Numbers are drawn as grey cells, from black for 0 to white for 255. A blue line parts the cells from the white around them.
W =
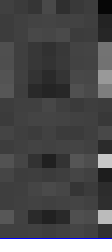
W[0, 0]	64
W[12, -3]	69
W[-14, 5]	67
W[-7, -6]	67
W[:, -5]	[73, 68, 70, 49, 51, 42, 36, 71, 68, 65, 65, 32, 59, 74, 64, 33, 62]
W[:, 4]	[47, 66, 74, 56, 57, 52, 39, 63, 67, 59, 67, 51, 62, 70, 66, 41, 65]
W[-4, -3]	53
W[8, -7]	65
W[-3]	[62, 64, 66, 64, 66, 68, 65, 46]
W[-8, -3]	59
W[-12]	[83, 64, 51, 42, 52, 72, 71, 153]
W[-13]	[78, 63, 55, 51, 57, 66, 67, 114]
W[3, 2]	55
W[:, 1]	[59, 64, 64, 63, 63, 64, 62, 64, 65, 63, 64, 69, 61, 63, 64, 65, 64]
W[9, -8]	68
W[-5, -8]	69
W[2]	[60, 64, 72, 70, 74, 60, 61, 38]
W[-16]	[60, 64, 67, 68, 66, 66, 63, 35]
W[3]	[79, 63, 55, 49, 56, 67, 68, 115]
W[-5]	[69, 61, 62, 59, 62, 69, 65, 29]
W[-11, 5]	80
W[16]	[64, 64, 65, 62, 65, 69, 65, 48]
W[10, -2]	65

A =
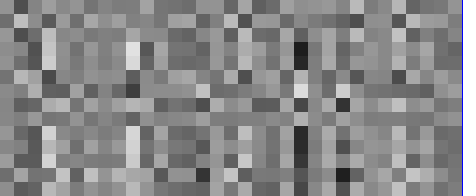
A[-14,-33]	147
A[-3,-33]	156
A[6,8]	104
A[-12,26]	131
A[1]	[110, 190, 141, 90, 155, 111, 167, 143, 159, 129, 134, 118, 160, 164, 99, 128, 186, 81, 153, 151, 106, 136, 123, 113, 99, 78, 143, 144, 85, 185, 156, 153, 125]
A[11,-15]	134
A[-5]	[150, 104, 86, 209, 137, 126, 136, 124, 133, 214, 99, 164, 107, 101, 116, 153, 109, 190, 140, 113, 162, 42, 129, 171, 114, 158, 145, 134, 185, 115, 153, 106, 111]
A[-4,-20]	116
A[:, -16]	[165, 81, 186, 172, 184, 79, 124, 154, 128, 190, 159, 199, 94, 170]
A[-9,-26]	140
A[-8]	[138, 128, 175, 97, 95, 161, 96, 131, 104, 62, 140, 141, 141, 145, 193, 108, 111, 124, 134, 152, 121, 220, 143, 109, 205, 142, 117, 114, 109, 106, 96, 144, 157]
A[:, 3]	[158, 90, 189, 196, 205, 75, 97, 172, 117, 209, 183, 211, 117, 184]
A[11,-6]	131
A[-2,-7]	147
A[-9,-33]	115
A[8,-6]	127
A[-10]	[146, 111, 85, 205, 142, 121, 142, 126, 138, 217, 100, 159, 109, 105, 109, 152, 116, 184, 142, 114, 160, 39, 126, 170, 107, 151, 147, 137, 179, 124, 156, 108, 109]
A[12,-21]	146
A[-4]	[135, 129, 89, 183, 160, 111, 161, 133, 153, 210, 116, 141, 120, 116, 87, 157, 141, 159, 138, 115, 152, 43, 124, 163, 79, 135, 149, 146, 166, 147, 165, 117, 109]
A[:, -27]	[116, 167, 121, 151, 142, 146, 96, 162, 118, 136, 161, 124, 192, 147]
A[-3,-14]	110
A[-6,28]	127
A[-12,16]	95
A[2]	[151, 78, 109, 189, 135, 141, 121, 128, 125, 166, 139, 138, 106, 99, 135, 153, 95, 186, 108, 104, 167, 96, 142, 165, 126, 186, 131, 137, 194, 97, 128, 110, 133]
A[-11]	[141, 135, 81, 196, 144, 114, 151, 128, 146, 225, 87, 166, 116, 115, 99, 150, 131, 172, 157, 122, 150, 29, 120, 164, 100, 129, 151, 137, 161, 139, 166, 113, 101]
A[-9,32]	138
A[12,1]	164
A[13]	[142, 91, 99, 184, 163, 124, 147, 133, 146, 185, 148, 119, 110, 103, 99, 164, 121, 170, 103, 98, 166, 71, 136, 169, 81, 172, 137, 151, 193, 124, 148, 113, 125]

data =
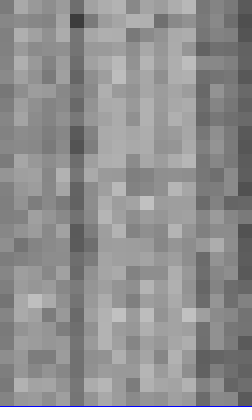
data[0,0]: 123
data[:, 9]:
[136, 178, 121, 142, 146, 154, 147, 153, 144, 166, 169, 139, 127, 130, 163, 142, 131, 157, 158, 130, 143, 127, 155, 151, 133, 148, 153, 124, 138]
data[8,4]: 145
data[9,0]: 130
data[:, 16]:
[121, 110, 128, 110, 128, 119, 125, 119, 112, 122, 123, 121, 139, 139, 101, 134, 140, 142, 134, 142, 109, 111, 135, 119, 123, 105, 111, 101, 136]
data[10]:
[136, 138, 136, 122, 138, 83, 126, 169, 174, 169, 172, 146, 149, 170, 128, 148, 123, 86]
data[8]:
[134, 164, 140, 132, 145, 120, 152, 162, 171, 144, 177, 152, 176, 165, 104, 120, 112, 106]
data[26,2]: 135
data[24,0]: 124
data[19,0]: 134
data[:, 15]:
[132, 137, 131, 112, 136, 116, 147, 133, 120, 143, 148, 135, 111, 125, 130, 155, 140, 173, 147, 135, 132, 149, 139, 145, 145, 101, 126, 147, 138]
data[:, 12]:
[173, 137, 170, 171, 174, 174, 165, 168, 176, 155, 149, 172, 144, 182, 158, 159, 180, 149, 158, 174, 176, 170, 163, 163, 166, 178, 172, 163, 160]
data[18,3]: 141
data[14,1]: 147
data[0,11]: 157
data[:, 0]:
[123, 135, 128, 129, 132, 138, 119, 126, 134, 130, 136, 123, 149, 129, 127, 128, 135, 143, 125, 134, 127, 116, 133, 122, 124, 142, 126, 121, 132]
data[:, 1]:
[169, 140, 175, 154, 175, 161, 142, 158, 164, 140, 138, 166, 159, 151, 147, 130, 147, 116, 130, 158, 156, 169, 170, 147, 160, 152, 150, 178, 152]
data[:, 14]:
[119, 122, 118, 98, 136, 110, 104, 110, 104, 119, 128, 118, 119, 123, 107, 134, 128, 152, 107, 110, 102, 108, 159, 113, 112, 95, 97, 129, 107]
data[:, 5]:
[110, 60, 117, 116, 110, 101, 118, 105, 120, 90, 83, 109, 118, 99, 98, 114, 90, 91, 110, 106, 123, 116, 106, 111, 116, 113, 113, 119, 117]
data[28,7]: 169
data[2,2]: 161
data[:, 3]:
[142, 132, 145, 142, 131, 122, 154, 132, 132, 126, 122, 141, 135, 136, 137, 149, 137, 138, 141, 136, 155, 171, 124, 149, 150, 125, 147, 165, 142]
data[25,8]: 175
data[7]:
[126, 158, 144, 132, 138, 105, 147, 170, 172, 153, 177, 155, 168, 172, 110, 133, 119, 97]
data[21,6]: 153
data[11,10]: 167

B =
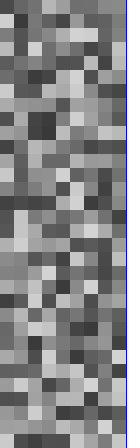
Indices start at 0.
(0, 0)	74
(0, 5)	111
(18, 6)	134
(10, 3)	163
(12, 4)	209
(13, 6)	134
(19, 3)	211
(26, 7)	128
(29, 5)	71
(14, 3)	75
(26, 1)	98
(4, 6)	186
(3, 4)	140
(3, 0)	185
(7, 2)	145
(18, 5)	198
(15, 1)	196
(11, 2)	177
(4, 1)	114
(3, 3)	110
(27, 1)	203
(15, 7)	113
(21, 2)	205
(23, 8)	87
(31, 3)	79
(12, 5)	97
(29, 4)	62
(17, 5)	81
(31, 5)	200
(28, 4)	182
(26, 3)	191
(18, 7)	73
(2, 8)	130
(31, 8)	198
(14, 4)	173
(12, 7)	74
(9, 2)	66

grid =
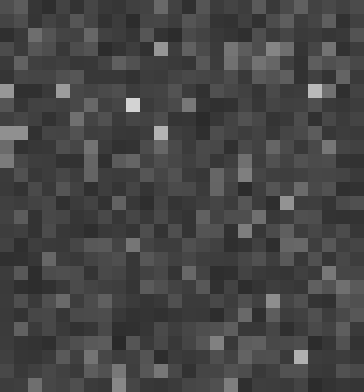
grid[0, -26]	79
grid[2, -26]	47
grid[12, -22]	71
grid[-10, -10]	60
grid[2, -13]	74
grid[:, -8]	[90, 49, 79, 78, 115, 90, 53, 55, 72, 67, 66, 62, 70, 62, 60, 112, 55, 65, 81, 58, 52, 65, 47, 56, 96, 79, 57, 62]
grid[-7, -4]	52
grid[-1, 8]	136
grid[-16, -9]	127
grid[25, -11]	79
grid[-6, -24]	71
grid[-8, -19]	64
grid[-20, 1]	71
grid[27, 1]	63
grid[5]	[53, 71, 69, 69, 80, 86, 56, 56, 56, 50, 61, 59, 68, 73, 70, 66, 77, 57, 90, 83, 95, 50, 65, 52, 100, 58]
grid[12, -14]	82
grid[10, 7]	59
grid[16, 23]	62
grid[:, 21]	[96, 61, 58, 53, 50, 50, 61, 65, 77, 74, 57, 82, 65, 107, 61, 80, 61, 104, 56, 64, 55, 80, 65, 59, 78, 176, 82, 68]
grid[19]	[60, 88, 45, 76, 79, 76, 52, 73, 69, 55, 66, 72, 52, 104, 67, 46, 48, 67, 58, 55, 53, 64, 58, 120, 70, 70]
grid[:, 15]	[60, 52, 57, 59, 60, 66, 80, 48, 55, 77, 72, 55, 102, 101, 69, 67, 83, 65, 61, 46, 48, 72, 45, 81, 129, 79, 69, 80]
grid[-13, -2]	50
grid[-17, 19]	81
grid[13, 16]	67
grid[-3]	[64, 54, 53, 59, 90, 64, 116, 71, 61, 64, 84, 45, 60, 57, 60, 79, 66, 99, 79, 80, 58, 176, 61, 59, 61, 55]
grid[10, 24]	69
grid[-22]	[151, 48, 48, 58, 156, 72, 68, 74, 79, 60, 66, 68, 83, 60, 49, 80, 71, 65, 53, 74, 59, 61, 186, 113, 47, 67]
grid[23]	[59, 97, 59, 72, 58, 50, 55, 73, 47, 48, 54, 74, 62, 71, 78, 81, 94, 56, 56, 70, 47, 59, 74, 67, 94, 58]
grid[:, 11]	[105, 71, 51, 150, 62, 59, 68, 66, 78, 179, 103, 79, 70, 64, 69, 74, 51, 61, 76, 72, 80, 57, 49, 74, 72, 45, 119, 54]
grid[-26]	[47, 58, 110, 84, 68, 66, 103, 65, 61, 53, 86, 51, 44, 74, 67, 57, 53, 47, 79, 59, 70, 58, 60, 54, 57, 83]
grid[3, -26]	76
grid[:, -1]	[75, 65, 83, 61, 72, 58, 67, 61, 68, 58, 65, 50, 58, 50, 80, 51, 55, 69, 61, 70, 90, 80, 87, 58, 51, 55, 73, 53]

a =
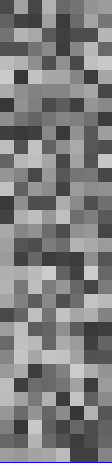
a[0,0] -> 74
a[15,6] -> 125
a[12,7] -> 71
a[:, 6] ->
[148, 164, 77, 184, 191, 59, 166, 150, 113, 88, 87, 83, 119, 140, 80, 125, 151, 169, 143, 204, 68, 195, 175, 57, 64, 82, 172, 60, 96, 178, 78, 76, 64]
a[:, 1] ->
[162, 67, 179, 81, 177, 55, 143, 146, 116, 57, 83, 183, 132, 97, 143, 175, 134, 85, 65, 171, 119, 129, 101, 189, 192, 197, 169, 62, 161, 106, 55, 93, 152]
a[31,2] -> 180
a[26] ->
[153, 169, 61, 106, 129, 204, 172, 148]
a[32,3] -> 167
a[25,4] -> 193
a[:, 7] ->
[156, 118, 182, 104, 201, 166, 71, 137, 60, 158, 79, 199, 71, 145, 112, 89, 68, 155, 85, 103, 123, 185, 131, 62, 100, 84, 148, 156, 139, 86, 98, 102, 133]
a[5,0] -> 203
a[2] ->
[115, 179, 168, 90, 64, 77, 77, 182]
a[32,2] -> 163
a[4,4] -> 144
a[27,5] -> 162
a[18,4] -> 67
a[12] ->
[150, 132, 72, 152, 87, 117, 119, 71]
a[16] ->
[168, 134, 145, 108, 77, 145, 151, 68]
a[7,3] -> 75
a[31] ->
[103, 93, 180, 105, 82, 60, 76, 102]
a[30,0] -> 127
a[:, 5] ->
[116, 106, 77, 135, 73, 133, 154, 64, 127, 146, 170, 163, 117, 155, 139, 111, 145, 178, 60, 65, 102, 109, 166, 92, 155, 162, 204, 162, 196, 54, 102, 60, 64]
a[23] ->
[157, 189, 93, 100, 144, 92, 57, 62]
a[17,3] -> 124
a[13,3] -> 139
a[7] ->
[55, 146, 127, 75, 92, 64, 150, 137]
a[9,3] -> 137
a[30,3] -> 95
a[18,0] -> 155

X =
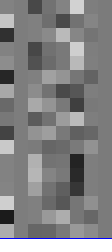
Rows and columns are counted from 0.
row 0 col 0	130
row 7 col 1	125
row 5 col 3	161
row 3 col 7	123
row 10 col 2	123
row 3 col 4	121
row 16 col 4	121
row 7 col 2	169
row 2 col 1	125
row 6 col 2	140
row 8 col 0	120
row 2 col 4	186
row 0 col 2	72
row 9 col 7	123
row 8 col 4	156
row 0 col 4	131
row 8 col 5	187
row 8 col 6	126
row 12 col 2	182
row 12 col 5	41
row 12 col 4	121
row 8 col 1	125
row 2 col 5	134
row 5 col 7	123
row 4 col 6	127
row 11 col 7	123
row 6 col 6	126
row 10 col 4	106
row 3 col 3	113
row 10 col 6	146
